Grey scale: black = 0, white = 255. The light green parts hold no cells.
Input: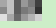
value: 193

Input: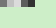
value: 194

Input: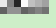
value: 130

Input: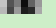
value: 84

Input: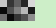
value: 53

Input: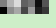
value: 180

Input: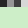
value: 150

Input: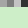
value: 125

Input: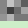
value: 195

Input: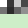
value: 56
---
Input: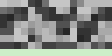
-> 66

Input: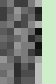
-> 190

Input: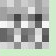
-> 204

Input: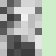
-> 188

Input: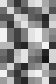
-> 51

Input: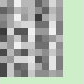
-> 153

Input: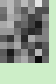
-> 102

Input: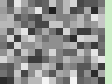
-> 59

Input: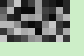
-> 54
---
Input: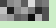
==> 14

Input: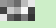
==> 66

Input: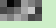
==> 144

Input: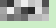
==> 182

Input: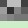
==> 132

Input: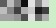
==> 226
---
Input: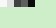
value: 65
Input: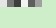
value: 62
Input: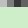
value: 56
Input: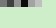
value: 148
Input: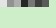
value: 174
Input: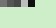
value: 72
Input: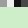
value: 20
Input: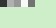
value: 151
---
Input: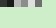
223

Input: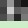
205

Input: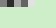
226

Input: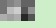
205

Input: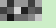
213

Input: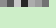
200

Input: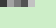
194

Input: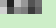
208

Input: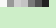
248
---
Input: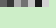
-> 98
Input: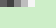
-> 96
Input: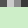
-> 82
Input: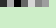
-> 45
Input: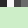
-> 40
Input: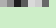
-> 175
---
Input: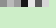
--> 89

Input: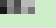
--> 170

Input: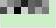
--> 165

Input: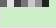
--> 145

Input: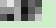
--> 115

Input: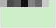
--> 105

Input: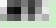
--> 205

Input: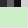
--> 16

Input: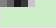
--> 57

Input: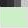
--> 92
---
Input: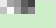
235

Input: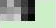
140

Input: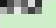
23

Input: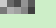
202

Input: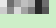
231

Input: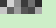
59

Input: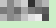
122

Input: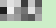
31

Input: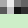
170
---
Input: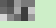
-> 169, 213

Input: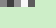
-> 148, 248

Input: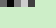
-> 130, 205

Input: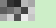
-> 137, 237

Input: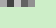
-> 197, 197

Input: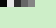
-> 46, 231

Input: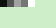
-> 162, 255

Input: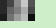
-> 126, 199
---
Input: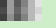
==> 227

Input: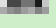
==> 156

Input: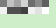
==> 255

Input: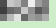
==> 171

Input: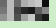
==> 25

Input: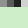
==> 209

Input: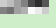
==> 204
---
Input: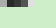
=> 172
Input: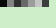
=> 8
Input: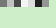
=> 119
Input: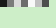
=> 24
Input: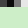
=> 66
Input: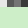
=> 231
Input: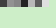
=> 63
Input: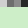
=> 207
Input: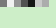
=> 121
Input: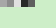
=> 167
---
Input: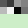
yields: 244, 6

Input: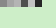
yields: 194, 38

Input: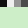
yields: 239, 15

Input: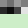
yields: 227, 13

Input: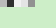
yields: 242, 48

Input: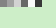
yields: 249, 56

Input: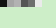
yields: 234, 17

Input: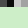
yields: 202, 11

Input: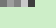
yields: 201, 62
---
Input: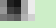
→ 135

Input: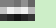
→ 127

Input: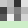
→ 199

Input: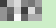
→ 61

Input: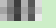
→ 189

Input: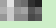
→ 163
